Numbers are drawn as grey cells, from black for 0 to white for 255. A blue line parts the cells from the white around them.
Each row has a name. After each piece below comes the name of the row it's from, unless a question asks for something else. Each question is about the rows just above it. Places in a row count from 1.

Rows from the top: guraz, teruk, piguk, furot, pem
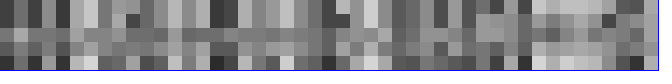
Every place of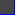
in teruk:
10 17 24 25 44
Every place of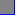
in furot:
6 8 14 19 37
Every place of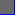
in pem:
9 25 32
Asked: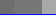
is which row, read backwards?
piguk

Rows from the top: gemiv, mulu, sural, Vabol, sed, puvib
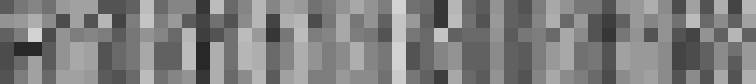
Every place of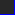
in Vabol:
2 3 15
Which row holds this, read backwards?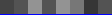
sural
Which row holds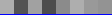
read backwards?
gemiv
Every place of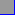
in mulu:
2 13 30 36 42 46

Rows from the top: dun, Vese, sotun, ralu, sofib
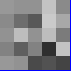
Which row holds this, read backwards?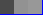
sofib
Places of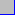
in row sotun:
2 4
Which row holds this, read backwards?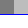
sotun
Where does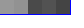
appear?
sofib
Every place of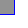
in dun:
2 3
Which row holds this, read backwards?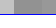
dun

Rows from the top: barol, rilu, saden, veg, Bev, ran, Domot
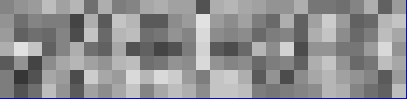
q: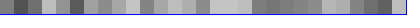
Domot
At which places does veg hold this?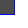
17 22
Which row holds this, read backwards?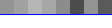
ran

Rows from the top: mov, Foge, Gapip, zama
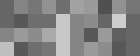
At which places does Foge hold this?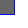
1 8 10
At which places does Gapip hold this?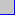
5
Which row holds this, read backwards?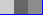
Foge
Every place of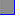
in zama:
8
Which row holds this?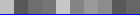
zama
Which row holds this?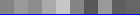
Gapip
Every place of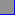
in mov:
4 9

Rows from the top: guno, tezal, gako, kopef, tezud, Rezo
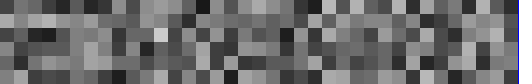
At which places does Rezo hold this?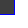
3 8 37
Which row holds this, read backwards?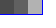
guno
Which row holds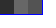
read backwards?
tezud
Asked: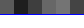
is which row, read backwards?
Rezo
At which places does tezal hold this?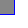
2 6 12 15 27 28 30 35

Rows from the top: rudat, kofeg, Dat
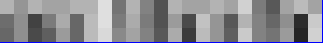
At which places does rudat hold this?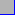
1 3 6 7 10 13 16
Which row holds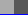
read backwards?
Dat
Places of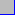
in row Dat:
7 15

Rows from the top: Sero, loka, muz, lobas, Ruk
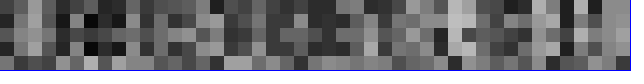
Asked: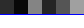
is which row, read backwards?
lobas
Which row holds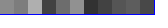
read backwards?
muz
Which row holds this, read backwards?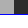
Sero
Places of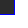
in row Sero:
5 9 23 24 27 38
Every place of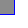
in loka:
10 15 22 31 32 44
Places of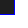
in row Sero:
16 37 41 43

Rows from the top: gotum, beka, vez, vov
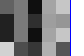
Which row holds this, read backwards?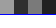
beka
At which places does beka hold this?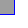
4

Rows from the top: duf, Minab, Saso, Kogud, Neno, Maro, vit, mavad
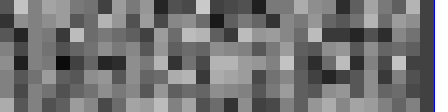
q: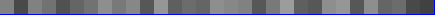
vit
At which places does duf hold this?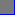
6 10 20 21 28
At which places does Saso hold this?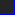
2 26
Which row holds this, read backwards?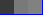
Saso

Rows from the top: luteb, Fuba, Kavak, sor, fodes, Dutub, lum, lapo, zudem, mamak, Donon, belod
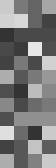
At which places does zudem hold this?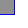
2 3 4
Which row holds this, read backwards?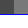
fodes
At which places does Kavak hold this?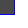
2 3 4
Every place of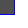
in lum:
1
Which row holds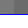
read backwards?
lapo

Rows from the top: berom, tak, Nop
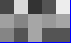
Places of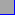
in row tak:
3 5
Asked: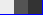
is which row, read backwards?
berom
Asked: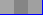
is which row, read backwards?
tak
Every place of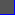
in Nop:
2 4 5
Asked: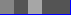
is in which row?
Nop
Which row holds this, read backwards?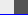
berom
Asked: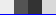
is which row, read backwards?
berom

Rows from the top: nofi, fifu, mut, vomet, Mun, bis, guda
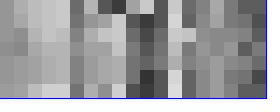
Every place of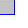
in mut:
4 8 14
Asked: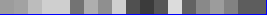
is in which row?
guda
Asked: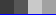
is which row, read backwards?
fifu
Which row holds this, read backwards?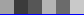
nofi
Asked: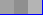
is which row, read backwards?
vomet

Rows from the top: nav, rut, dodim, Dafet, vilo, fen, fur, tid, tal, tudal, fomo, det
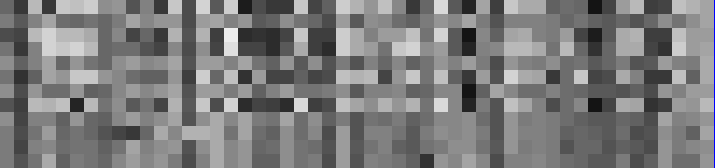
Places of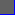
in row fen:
3 11 12 22 33 50
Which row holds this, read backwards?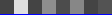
Dafet
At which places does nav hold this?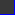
2 4 12 20 21 30
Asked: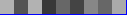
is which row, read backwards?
dodim
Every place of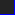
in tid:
6 34
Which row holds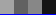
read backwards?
dodim
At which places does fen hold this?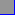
5 8 13 29

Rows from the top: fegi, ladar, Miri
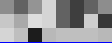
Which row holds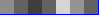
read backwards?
fegi
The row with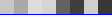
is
ladar
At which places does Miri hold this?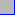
4 8
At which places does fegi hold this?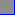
1 8

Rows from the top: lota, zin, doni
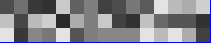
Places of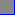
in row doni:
3 8 9 10
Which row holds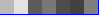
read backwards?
lota
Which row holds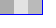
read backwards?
doni
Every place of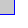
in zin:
8
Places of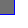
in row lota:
2
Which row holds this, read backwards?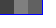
lota
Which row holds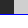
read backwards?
zin

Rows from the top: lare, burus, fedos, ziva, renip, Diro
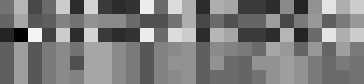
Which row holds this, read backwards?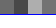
burus
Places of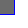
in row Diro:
16 17 24 25
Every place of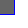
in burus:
1 18 19
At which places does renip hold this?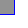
13 14 16 19 20 22
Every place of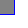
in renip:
12

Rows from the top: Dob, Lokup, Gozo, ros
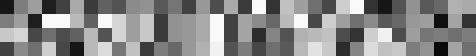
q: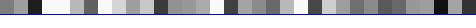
Lokup
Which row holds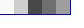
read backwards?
Dob
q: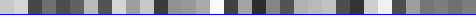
Gozo
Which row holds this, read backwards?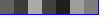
Dob
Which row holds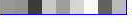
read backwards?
Lokup
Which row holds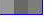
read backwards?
ros
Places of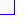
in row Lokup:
4 5 8 16 22

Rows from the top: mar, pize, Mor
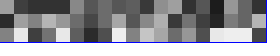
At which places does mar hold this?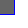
18
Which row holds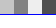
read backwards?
Mor
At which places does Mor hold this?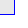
2 5 16
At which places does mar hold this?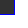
3 4 5 14 19
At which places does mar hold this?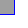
1 13
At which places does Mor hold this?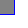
1 10
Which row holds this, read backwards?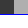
pize

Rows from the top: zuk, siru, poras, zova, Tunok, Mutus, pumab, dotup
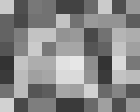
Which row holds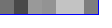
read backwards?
poras
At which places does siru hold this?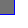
3 4 6
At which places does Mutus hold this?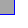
4

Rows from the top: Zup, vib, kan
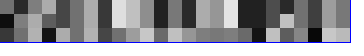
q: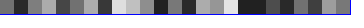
Zup
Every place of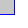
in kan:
11 24
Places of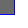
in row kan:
12 18
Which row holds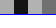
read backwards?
kan
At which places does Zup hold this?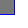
13 25

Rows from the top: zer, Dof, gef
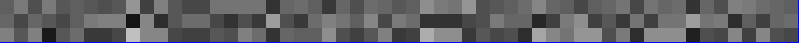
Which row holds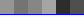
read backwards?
gef
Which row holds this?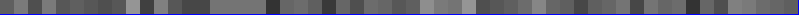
zer

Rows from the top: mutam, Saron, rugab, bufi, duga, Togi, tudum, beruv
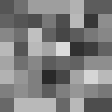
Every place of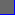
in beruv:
1 5
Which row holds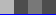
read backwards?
Saron
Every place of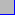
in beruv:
2 3 4 6
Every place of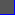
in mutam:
1
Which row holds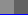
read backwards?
duga
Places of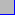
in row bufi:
1 3
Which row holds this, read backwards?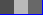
beruv

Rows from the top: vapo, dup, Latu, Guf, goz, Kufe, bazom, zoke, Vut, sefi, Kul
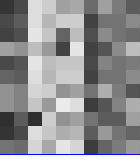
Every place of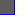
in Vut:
2 8 9
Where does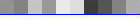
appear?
zoke
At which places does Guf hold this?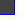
5 7
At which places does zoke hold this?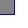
2 9
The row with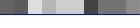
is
Kufe

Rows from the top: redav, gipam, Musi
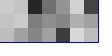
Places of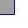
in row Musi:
2 4
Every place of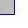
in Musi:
1 7
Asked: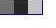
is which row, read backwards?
redav
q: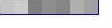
gipam

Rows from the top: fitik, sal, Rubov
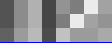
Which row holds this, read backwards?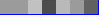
Rubov
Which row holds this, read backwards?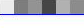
fitik
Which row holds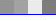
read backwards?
sal
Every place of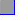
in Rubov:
2 6 7

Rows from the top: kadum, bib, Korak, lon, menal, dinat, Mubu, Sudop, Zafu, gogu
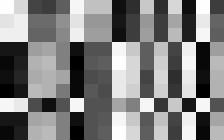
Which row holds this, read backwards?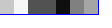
lon
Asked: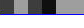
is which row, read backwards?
Korak
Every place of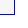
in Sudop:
1 6 11 15

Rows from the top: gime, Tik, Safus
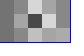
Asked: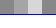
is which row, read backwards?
gime
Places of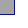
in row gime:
4
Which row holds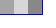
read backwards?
gime

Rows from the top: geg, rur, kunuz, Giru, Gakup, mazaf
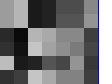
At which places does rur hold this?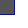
5 6
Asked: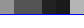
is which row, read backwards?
rur
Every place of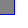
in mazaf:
5 6

